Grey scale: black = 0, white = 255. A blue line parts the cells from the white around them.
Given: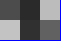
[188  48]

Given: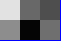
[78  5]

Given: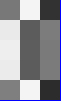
[ 50  92 238]

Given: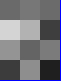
[107 178 148]

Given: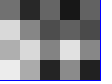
[ 98  96 131 171]

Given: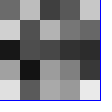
[199 118  71  19 224]
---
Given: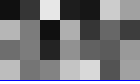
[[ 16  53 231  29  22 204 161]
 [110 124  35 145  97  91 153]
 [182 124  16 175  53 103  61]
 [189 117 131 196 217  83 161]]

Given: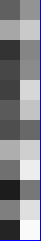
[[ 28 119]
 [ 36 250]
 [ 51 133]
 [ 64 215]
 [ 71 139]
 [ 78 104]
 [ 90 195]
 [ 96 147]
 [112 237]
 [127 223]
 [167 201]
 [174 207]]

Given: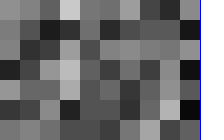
[[ 34  69 150 187  96  62 111  62 138  16]
 [ 55  69 138  34  83  83  49 103 179   9]
 [118 130 111  77  77  62 118 165  69  96]
 [124  83  28  49 111  42  77  89  89  22]
 [130  49  62 157  77 130 138 124 118 144]
 [144 130  96 201 118 111 157  69  42 138]
 [150 103 103 171  83 103  55  96 144  89]]

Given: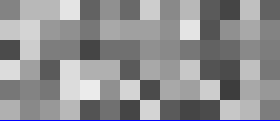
[[ 75 205 125 125  69 112 112 144 137 119  98 105 137 125]
 [119 131 119 220 235 144 212  75 168 160 205  61 168 152]
 [131 184 184 228  98 144 105 205 137 184  90  69 192  98]
 [176 137 152 184  83 112  69 212  90  69  75 199 184 125]
 [199 212 152 144 119 168 160 160 144 228  83 144 168 131]
 [220 160  90 220 176 176  90 168 152 199  83  75 192 119]]

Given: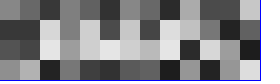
[[ 56  56 215 127 207  75 199  69 221 193 119  35  97]
 [ 83  69 229 157 207 229 207 186 229  43 215 157  29]
 [135 104  56 127  97  50 135 104  43 171  75  75 199]
 [143 178  35 119  63  50  90  97  29 150  35 150 221]]

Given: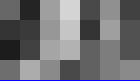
[[ 28  65 165 178  97 125  81]
 [ 52  58 151 197  52 159  81]
 [103  36 159 212  73 144  65]
 [110 172 138  73  97 125 138]]

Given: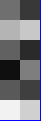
[[ 15 126]
 [ 89  63]
 [ 97  42]
 [111  56]
 [180 200]
 [242 208]]

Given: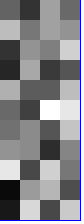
[[ 10 155 182  78]
 [ 24 216  72 202]
 [ 38 168  58  85]
 [ 51 147 127 208]
 [ 99  51 161 105]
 [105  64 255 231]
 [113 139  85 196]
 [147 139  45 133]
 [176  92  92 189]
 [189 119 161 147]
 [231  72 208 119]]
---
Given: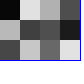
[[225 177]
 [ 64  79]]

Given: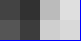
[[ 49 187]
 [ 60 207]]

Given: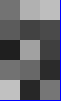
[[177 190]
 [ 66  74]]

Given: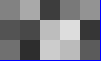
[[169  61]
 [ 72 189]]

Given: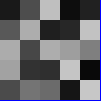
[[ 77 191]
 [173  31]]

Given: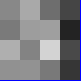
[[169 110]
 [157 159]]

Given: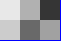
[[177  53]
 [105 161]]

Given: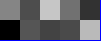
[[ 77 198]
 [ 85  67]]
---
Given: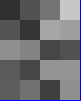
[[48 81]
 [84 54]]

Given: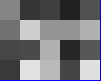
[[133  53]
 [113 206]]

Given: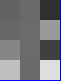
[[ 99 106]
 [104 107]]

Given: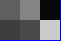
[[ 95 132]
 [ 61  74]]

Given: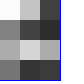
[[251 196]
 [130  67]]

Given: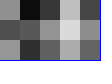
[[144  12]
 [ 79  88]]

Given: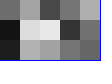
[[109 163]
 [ 19 221]]

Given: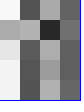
[[248  82]
 [172 179]]

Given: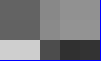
[[99 99]
 [98 98]]
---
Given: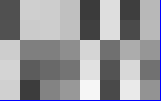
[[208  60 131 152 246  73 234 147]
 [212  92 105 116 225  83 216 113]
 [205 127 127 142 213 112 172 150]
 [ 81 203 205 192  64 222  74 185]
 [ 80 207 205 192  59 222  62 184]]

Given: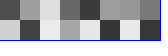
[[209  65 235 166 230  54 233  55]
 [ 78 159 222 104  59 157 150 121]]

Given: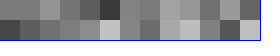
[[ 70  94 112 125 140 194 133 108 168 189 129  85 190]
 [123 123 147 116  93  58 131 122 162 151 113 154 101]]

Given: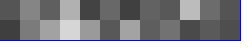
[[ 63 123 162 214 154  88 163  94 114  74  90  78]
 [ 85 133  95 177  67 104  64  98  88 188 108  84]]

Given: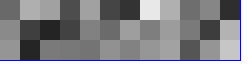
[[149  37 122 120 116 145 130 150 162  85 149 198]
 [138  63  36  66 129 107 158 126 156 122  61 179]
 [105 175 161  77 161  69  51 232 176 110 134  46]]

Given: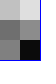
[[128  11]
 [111 140]
 [193 223]]
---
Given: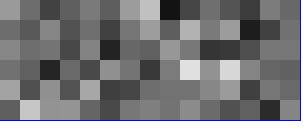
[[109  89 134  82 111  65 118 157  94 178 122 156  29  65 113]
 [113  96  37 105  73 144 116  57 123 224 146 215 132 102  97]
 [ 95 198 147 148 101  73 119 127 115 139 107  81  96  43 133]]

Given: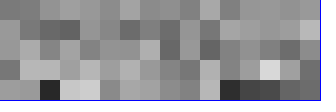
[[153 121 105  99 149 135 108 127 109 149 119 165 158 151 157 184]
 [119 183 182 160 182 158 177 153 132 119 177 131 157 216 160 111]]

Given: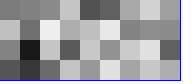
[[192 112 238 174 191 231 131 141 139]
 [ 85  56 107 195 152 224 165 199 174]]

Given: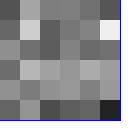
[[103 206  94 119 131 239]
 [109 182 161 150 171 157]
 [101 148  77  94 101  35]]

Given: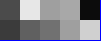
[[ 59  96 113 159 208]]

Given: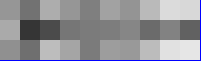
[[170  53  75 118 123 125 134 107 130  97]]
